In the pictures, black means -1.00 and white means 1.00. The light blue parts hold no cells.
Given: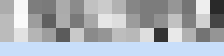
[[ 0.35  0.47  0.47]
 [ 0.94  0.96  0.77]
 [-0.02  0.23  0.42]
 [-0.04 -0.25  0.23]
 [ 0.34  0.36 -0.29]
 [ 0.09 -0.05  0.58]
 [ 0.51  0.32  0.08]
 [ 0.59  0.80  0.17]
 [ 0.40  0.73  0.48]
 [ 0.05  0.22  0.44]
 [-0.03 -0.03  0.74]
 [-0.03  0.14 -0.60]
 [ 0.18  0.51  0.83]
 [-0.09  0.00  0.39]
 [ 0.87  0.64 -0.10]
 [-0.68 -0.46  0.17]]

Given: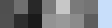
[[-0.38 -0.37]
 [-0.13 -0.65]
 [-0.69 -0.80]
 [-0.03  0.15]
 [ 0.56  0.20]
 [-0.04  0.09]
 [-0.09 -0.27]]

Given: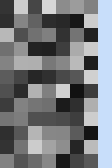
[[-0.59 -0.64  0.44 -0.12  0.03 -0.28 -0.37 -0.53 -0.08 -0.63 -0.60  0.02]
 [ 0.61  0.04 -0.38  0.16  0.38 -0.46 -0.66  0.02 -0.02 -0.32 -0.09 -0.34]
 [-0.45 -0.23 -0.11 -0.73  0.37 -0.70  0.40 -0.08 -0.37  0.42  0.60 -0.16]
 [ 0.69 -0.65  0.00 -0.75 -0.06 -0.62  0.00 -0.12 -0.38  0.06  0.28  0.06]
 [ 0.10 -0.69 -0.61 -0.51  0.06 -0.43  0.64 -0.79 -0.41  0.05  0.11 -0.81]
 [ 0.22 -0.82 -0.09  0.34  0.46 -0.32 -0.87 -0.63 -0.51 -0.29 -0.71 -0.47]
 [ 0.01  0.60 -0.74  0.59 -0.77  0.63 -0.53  0.37  0.61 -0.84  0.47 -0.31]]

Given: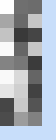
[[ 0.99  0.30  0.53  0.96  0.03  0.95  0.79 -0.45 -0.40]
 [-0.13 -0.18 -0.55 -0.20 -0.06  0.70  0.62  0.58  0.22]
 [-0.15  0.55 -0.46  0.55 -0.54 -0.21 -0.48 -0.34  0.01]]

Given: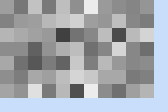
[[ 0.24  0.02  0.42  0.10  0.32  0.11  0.29]
 [-0.07  0.21  0.33  0.10 -0.11 -0.02  0.15]
 [ 0.52  0.24  0.26 -0.24 -0.32  0.32  0.76]
 [-0.05  0.44  0.20  0.15 -0.03  0.25 -0.04]
 [ 0.49  0.53 -0.50  0.37 -0.22  0.48  0.44]
 [ 0.12  0.64 -0.10  0.48  0.57  0.67 -0.38]
 [ 0.85  0.24  0.06 -0.12 -0.01  0.57  0.85]
 [ 0.21  0.18  0.48  0.05  0.45  0.32  0.10]
 [ 0.10  0.49 -0.41  0.67  0.19  0.32 -0.12]
 [ 0.04  0.06  0.46  0.06  0.06 -0.04  0.25]
 [ 0.17 -0.03  0.66 -0.14  0.10  0.00  0.41]]

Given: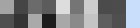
[[ 0.29 -0.38]
 [-0.46 -0.59]
 [-0.16  0.33]
 [-0.28 -0.78]
 [ 0.73  0.32]
 [-0.08  0.08]
 [ 0.61  0.54]
 [-0.41 -0.26]
 [-0.40 -0.38]]

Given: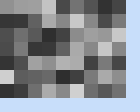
[[ 0.14 -0.58 -0.39 -0.41 -0.59  0.62 -0.61]
 [ 0.23 -0.56 -0.13 -0.04 -0.39 -0.27 -0.52]
 [ 0.25 -0.24 -0.30 -0.57  0.26 -0.23 -0.13]
 [ 0.53  0.33 -0.63 -0.55  0.12 -0.18  0.34]
 [-0.43  0.06 -0.48 -0.24  0.40 -0.64  0.07]
 [-0.10  0.57  0.10  0.33  0.35 -0.50  0.63]
 [-0.35  0.07  0.25  0.07 -0.48 -0.04 -0.14]
 [-0.61 -0.42  0.19  0.56 -0.04  0.33 -0.32]
 [-0.46 -0.05  0.57  0.05 -0.45  0.11 -0.11]]

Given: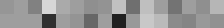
[[ 0.18  0.24]
 [ 0.24  0.24]
 [ 0.01  0.24]
 [ 0.69 -0.62]
 [ 0.33  0.24]
 [ 0.24  0.16]
 [ 0.12 -0.19]
 [ 0.15  0.24]
 [ 0.51 -0.75]
 [-0.13  0.20]
 [ 0.50  0.57]
 [ 0.24  0.46]
 [-0.10  0.09]
 [ 0.24  0.04]
 [ 0.12  0.20]
 [ 0.43  0.14]]
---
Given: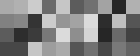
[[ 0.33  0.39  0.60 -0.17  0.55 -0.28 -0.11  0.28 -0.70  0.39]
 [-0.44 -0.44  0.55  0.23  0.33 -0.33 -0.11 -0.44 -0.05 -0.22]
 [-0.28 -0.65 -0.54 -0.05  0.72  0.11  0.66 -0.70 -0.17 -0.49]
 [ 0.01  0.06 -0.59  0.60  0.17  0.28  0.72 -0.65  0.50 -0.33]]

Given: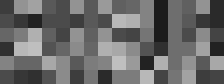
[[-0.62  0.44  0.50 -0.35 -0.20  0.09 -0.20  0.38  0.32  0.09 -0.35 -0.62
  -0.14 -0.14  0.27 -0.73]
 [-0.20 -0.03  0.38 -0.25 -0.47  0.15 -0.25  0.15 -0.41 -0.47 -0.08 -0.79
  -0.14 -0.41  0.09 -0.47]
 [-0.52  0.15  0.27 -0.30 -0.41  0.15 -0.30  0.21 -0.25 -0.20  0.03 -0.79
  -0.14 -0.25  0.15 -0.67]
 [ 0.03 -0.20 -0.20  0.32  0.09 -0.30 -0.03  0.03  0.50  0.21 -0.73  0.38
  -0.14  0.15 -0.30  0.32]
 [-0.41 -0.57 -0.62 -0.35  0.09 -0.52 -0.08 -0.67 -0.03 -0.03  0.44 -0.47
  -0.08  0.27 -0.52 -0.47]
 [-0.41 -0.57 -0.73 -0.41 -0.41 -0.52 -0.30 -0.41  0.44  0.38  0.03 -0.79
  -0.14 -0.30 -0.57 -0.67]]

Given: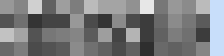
[[ 0.19  0.04  0.63 -0.24  0.24 -0.02  0.47  0.29  0.29  0.14  0.81 -0.07
   0.19  0.09  0.47]
 [ 0.52  0.29 -0.35 -0.07 -0.02  0.04 -0.29  0.24 -0.47  0.41 -0.53 -0.24
  -0.02 -0.12 -0.53]
 [-0.18 -0.02 -0.41 -0.35 -0.29  0.09 -0.12 -0.24 -0.41 -0.24 -0.64 -0.18
  -0.24 -0.18  0.04]
 [-0.35 -0.12 -0.59 -0.47 -0.47  0.19 -0.41 -0.59  0.09 -0.41 -0.53 -0.18
   0.09 -0.07 -0.29]]

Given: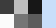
[[ 0.97 -0.08 -0.28]
 [-0.53  0.49 -0.82]]

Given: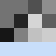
[[-0.10 -0.72  0.67 -0.26]
 [-0.83  0.00  0.51  0.61]
 [-0.10 -0.10 -0.37  0.11]]

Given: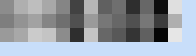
[[ 0.21  0.32  0.59  0.54  0.10 -0.64  0.54 -0.19 -0.31 -0.59 -0.25 -0.96
   0.80]
 [ 0.10  0.37  0.49  0.32  0.04 -0.48  0.43 -0.25 -0.13 -0.64 -0.19 -0.90
   0.75]
 [-0.01  0.15  0.27  0.04 -0.13 -0.37  0.21 -0.07 -0.19 -0.37 -0.07 -0.53
   0.37]]
